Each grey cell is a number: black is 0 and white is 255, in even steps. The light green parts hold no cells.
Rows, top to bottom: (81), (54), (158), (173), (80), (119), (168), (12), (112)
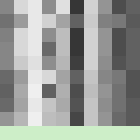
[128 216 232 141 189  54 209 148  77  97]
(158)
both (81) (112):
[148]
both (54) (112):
[90]

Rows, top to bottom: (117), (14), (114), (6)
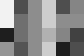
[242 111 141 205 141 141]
(14)
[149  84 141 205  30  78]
(6)
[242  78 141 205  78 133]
(117)
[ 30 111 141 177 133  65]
(114)

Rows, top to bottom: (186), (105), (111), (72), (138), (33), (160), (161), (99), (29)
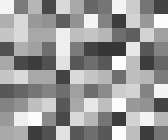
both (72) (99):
[238]
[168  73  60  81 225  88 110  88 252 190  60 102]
(138)
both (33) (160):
[110]
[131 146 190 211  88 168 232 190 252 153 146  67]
(161)

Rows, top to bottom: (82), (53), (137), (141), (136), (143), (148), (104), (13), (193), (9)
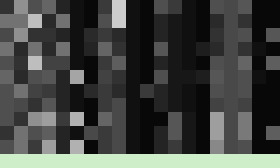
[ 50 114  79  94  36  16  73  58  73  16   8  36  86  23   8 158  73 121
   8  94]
(193)
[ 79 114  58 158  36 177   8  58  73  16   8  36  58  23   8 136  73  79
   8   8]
(9)
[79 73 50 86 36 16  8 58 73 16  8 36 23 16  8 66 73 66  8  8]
(104)
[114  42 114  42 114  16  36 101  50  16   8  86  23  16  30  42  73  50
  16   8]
(141)

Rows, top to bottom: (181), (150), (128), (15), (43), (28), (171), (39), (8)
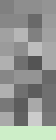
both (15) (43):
[169]
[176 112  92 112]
(171)
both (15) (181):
[142]

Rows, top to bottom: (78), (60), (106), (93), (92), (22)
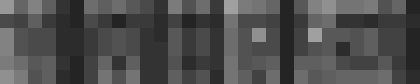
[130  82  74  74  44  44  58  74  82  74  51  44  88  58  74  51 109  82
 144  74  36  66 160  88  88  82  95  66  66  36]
(106)
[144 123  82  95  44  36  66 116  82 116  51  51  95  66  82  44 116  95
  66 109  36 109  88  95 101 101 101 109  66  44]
(22)
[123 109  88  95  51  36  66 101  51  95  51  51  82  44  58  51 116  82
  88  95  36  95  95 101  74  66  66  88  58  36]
(92)

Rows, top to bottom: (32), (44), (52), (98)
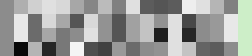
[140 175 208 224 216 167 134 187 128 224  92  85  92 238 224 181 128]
(32)
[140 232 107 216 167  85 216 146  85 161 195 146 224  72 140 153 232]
(44)
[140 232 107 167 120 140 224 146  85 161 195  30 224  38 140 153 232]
(52)

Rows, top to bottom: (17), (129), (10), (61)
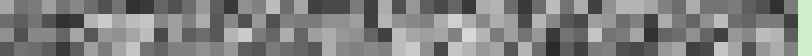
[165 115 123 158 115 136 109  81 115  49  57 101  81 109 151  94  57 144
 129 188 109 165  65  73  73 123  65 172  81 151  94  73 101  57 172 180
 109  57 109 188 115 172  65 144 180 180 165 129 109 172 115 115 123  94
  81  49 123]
(17)
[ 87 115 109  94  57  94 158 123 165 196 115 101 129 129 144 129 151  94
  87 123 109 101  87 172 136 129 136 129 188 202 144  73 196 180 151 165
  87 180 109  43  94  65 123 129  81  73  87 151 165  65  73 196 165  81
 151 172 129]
(61)
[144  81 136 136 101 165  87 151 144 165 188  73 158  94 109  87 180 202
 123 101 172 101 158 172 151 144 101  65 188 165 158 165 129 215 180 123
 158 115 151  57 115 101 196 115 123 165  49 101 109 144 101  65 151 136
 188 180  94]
(10)

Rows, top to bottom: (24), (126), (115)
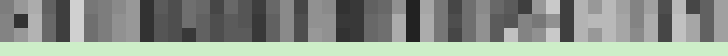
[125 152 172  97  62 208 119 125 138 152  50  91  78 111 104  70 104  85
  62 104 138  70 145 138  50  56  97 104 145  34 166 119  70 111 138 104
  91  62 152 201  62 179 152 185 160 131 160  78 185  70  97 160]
(24)
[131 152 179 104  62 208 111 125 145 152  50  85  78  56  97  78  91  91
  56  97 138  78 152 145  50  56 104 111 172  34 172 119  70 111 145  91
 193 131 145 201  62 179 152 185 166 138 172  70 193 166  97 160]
(115)
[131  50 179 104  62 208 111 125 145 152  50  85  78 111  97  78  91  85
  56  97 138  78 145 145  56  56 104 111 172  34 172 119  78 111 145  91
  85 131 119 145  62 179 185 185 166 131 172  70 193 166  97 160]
(126)

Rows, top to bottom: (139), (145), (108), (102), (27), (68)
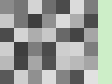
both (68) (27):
[82]
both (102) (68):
[206]
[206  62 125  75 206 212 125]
(102)
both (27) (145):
[199]
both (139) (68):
[219]

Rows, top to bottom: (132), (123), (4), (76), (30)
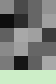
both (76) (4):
[160]
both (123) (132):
[102]
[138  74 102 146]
(132)
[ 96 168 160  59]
(4)
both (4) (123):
[160]

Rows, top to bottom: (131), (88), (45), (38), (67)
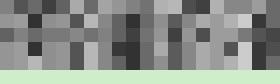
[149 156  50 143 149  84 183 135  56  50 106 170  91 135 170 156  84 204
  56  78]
(38)
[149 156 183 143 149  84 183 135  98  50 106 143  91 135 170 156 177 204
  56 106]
(67)

